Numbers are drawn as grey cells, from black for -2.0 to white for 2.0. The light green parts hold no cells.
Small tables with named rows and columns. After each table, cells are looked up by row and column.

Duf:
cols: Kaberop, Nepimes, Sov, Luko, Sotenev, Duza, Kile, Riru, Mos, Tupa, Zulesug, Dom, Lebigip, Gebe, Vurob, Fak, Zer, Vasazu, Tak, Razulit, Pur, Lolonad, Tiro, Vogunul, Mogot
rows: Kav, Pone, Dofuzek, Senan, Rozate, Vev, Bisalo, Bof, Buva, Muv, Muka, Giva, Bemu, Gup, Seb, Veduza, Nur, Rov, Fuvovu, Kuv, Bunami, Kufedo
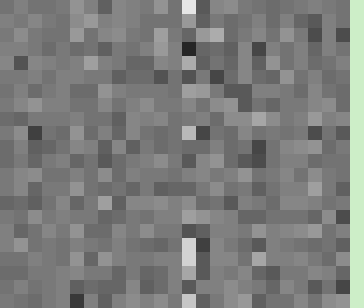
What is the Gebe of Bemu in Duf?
0.0
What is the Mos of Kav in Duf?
0.1
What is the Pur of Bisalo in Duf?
-0.1
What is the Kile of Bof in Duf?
-0.2
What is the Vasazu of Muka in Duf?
-0.2
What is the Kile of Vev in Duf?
-0.1
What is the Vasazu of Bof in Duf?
-0.6
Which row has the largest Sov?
Bof

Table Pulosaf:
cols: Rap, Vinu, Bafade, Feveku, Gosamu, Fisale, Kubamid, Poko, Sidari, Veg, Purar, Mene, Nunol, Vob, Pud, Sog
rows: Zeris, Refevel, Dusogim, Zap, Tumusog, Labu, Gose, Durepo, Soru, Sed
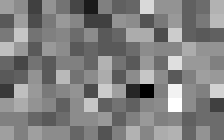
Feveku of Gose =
-0.1
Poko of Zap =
-0.6
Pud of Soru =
-0.3
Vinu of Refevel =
0.5
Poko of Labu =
0.7
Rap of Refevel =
-0.6
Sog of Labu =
0.4
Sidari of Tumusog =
-0.2
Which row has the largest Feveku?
Zap

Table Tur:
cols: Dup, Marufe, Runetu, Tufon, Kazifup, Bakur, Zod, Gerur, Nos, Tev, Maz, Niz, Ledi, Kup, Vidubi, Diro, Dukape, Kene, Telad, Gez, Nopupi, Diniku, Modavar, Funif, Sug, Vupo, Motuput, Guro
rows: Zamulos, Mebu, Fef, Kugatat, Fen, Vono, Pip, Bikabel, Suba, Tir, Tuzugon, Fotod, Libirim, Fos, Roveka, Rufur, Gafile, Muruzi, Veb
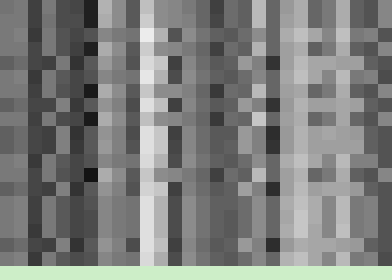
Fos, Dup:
-0.5
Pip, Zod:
-1.6
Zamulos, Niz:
0.2
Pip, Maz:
1.1
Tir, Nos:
0.0
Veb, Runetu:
-1.1
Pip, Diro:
-1.1
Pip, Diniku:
0.6
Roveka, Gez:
-0.4
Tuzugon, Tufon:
-1.0
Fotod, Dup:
-0.1
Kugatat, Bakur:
-1.0
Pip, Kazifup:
-0.7
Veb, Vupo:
-0.1
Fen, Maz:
1.4

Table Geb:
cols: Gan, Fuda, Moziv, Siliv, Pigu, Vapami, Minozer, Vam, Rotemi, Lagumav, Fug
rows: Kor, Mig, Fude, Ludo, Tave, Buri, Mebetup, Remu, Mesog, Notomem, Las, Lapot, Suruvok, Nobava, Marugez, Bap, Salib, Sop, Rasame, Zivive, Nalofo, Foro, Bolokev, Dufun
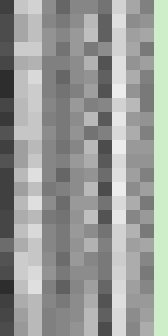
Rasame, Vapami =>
0.4
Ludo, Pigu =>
-0.2
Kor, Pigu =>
-0.4
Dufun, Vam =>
-0.8
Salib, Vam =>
-0.2
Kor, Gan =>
-1.0
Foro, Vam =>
-0.7
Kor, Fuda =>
1.1
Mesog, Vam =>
-0.6
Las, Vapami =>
0.1
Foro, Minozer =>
0.7
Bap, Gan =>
-0.9

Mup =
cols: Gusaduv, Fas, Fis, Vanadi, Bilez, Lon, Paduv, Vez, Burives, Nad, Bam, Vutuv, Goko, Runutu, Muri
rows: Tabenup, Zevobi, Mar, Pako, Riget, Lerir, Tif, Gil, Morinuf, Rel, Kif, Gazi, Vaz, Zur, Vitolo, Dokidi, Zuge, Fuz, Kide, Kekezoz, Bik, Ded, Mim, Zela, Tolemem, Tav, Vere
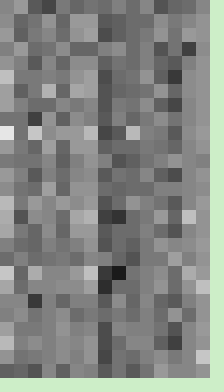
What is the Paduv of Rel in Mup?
0.9
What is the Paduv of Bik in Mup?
0.5
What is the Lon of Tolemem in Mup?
0.1
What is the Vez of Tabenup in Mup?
-0.3
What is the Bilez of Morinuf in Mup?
-0.5
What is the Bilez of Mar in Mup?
-0.3
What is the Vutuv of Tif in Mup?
0.3
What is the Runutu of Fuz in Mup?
0.2
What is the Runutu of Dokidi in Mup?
1.0
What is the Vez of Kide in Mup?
0.0
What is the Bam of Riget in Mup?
0.0
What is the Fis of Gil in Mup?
-0.3
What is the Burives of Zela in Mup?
0.1

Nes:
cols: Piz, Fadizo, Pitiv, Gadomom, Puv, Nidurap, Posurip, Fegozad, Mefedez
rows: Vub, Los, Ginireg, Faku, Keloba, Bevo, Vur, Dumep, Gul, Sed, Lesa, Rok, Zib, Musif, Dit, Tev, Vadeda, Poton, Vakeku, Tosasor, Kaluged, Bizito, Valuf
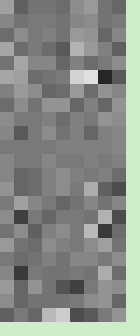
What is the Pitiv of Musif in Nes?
-0.3
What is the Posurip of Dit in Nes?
0.1
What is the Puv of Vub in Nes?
-0.3
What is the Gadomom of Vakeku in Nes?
0.0
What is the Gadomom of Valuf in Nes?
0.9
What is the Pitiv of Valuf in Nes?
-0.4
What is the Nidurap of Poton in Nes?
-0.1
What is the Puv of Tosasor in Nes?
-0.2
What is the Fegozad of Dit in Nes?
-0.2
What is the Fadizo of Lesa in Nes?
-0.1
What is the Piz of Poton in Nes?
0.4
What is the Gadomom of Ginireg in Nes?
0.0
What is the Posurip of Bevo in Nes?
1.5
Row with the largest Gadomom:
Valuf

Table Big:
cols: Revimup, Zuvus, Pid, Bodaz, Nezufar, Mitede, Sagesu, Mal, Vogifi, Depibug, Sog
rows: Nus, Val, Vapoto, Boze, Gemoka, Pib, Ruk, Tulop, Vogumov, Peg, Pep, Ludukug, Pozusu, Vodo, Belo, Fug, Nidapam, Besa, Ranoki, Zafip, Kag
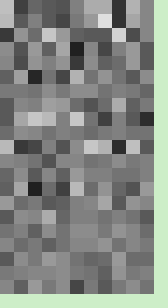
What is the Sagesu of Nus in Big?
0.7
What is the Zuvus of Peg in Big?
0.2
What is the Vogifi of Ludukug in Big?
0.2
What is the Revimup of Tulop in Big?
-0.6
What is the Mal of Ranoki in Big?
-0.3
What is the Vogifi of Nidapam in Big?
0.3
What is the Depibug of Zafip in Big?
-0.1
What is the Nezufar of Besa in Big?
-0.2
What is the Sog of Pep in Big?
-0.6
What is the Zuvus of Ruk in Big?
-0.1
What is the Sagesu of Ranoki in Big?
-0.4
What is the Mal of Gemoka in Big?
-0.5
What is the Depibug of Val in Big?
0.6
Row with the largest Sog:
Vodo

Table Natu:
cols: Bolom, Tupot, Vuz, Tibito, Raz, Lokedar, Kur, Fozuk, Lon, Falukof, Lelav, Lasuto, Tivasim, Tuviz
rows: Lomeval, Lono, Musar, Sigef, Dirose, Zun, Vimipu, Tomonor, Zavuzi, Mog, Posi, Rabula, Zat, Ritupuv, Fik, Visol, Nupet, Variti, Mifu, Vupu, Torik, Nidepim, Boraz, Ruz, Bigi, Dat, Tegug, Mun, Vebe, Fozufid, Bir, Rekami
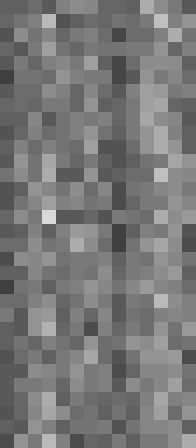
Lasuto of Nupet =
-0.1
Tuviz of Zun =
-0.3
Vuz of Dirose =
-0.4
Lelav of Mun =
-0.1
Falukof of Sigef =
-0.1
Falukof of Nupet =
-0.5
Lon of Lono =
-0.2
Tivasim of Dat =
0.4
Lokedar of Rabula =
-0.4
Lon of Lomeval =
-0.4
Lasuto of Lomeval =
0.2
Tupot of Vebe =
-0.4
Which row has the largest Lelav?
Lomeval

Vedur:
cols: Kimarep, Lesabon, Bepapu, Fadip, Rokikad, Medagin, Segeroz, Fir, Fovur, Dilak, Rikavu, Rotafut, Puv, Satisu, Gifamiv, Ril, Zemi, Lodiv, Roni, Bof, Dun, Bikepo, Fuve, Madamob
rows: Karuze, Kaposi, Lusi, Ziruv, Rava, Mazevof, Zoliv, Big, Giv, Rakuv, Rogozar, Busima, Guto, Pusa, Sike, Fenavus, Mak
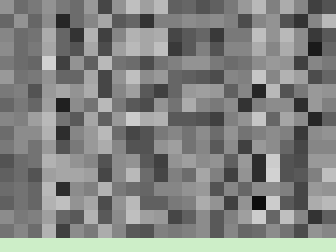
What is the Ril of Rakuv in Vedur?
-0.3
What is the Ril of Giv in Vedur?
-1.0
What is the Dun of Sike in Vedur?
-0.6
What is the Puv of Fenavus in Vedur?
-0.9
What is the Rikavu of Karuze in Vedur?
0.5
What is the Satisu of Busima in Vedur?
0.5
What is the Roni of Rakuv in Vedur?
0.0
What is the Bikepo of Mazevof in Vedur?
0.5
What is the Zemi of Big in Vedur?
0.2
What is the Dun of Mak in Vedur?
-0.2
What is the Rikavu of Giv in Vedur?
0.7
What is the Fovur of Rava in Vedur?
-0.2
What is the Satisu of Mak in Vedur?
0.0
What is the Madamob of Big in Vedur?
0.0
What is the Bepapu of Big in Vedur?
-0.4
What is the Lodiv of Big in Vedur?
-1.2
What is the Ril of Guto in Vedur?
0.0
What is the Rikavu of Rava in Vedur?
-0.8

